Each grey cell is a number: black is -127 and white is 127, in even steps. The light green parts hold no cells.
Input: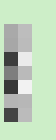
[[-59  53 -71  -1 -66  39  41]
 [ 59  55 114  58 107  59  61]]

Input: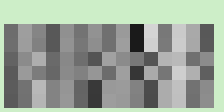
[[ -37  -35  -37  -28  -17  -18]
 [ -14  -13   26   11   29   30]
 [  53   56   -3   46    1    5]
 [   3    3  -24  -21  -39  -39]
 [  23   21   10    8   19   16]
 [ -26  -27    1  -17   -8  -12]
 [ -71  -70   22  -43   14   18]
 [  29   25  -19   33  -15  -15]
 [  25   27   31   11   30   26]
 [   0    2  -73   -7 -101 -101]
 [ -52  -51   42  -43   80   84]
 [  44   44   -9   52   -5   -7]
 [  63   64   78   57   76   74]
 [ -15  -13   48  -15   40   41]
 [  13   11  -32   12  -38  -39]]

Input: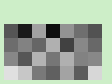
[[  96    7  -18  -42]
 [  71  -41    2 -102]
 [  -6   51  -25   33]
 [ -31   -9   48 -113]
 [  35   48  -62   19]
 [ -35    2    8  -16]
 [  87    8  -23  -45]]

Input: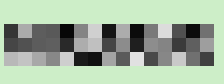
[[  56  -57  -74]
 [  67  -46   43]
 [  40  -35  -34]
 [   8  -32  -38]
 [  78  -86 -120]
 [-101   45    4]
 [-111   64   80]
 [  36  -58 -106]
 [ -37   12   44]
 [  97  -96 -116]
 [ -54   13   -6]
 [   7    4   92]
 [  73  -68  -47]
 [ -15  -32 -115]
 [ -63   30  -14]]

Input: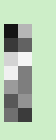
[[ -15  -39   27  112   83  -70 -107]
 [ -68   19   -1   -1  117  -29   54]]

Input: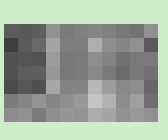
[[ 12  -4 -53 -46 -46 -65 -36]
 [ 16   4 -40 -34 -42 -37 -39]
 [ -5  19 -47 -32 -44 -22 -33]
 [ 14   5  38  23  28  37  16]
 [ 22  15   3  -7  -7  -2  -5]
 [ 19  24   2  -4  -4  -2   0]
 [ 44  68  55   9  14  46   6]
 [ 37  50  28  -6   3  15   1]
 [ 17  12   8 -20 -14   6  -7]
 [ 25  31  14  -7  -6  16 -12]
 [ 16 -17 -24 -14  -5 -37  16]]
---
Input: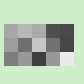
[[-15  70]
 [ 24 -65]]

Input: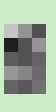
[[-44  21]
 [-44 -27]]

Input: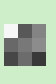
[[ -7  12]
 [-19 -70]]

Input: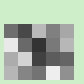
[[-22 -76]
 [ 83 -62]]

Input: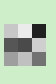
[[-53  79]
 [ 64 -13]]

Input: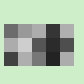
[[ 78 -42]
 [ 46  -8]]

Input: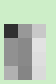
[[ 9 98]
 [ 9 94]]

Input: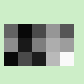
[[-102   -1]
 [ -53  -99]]
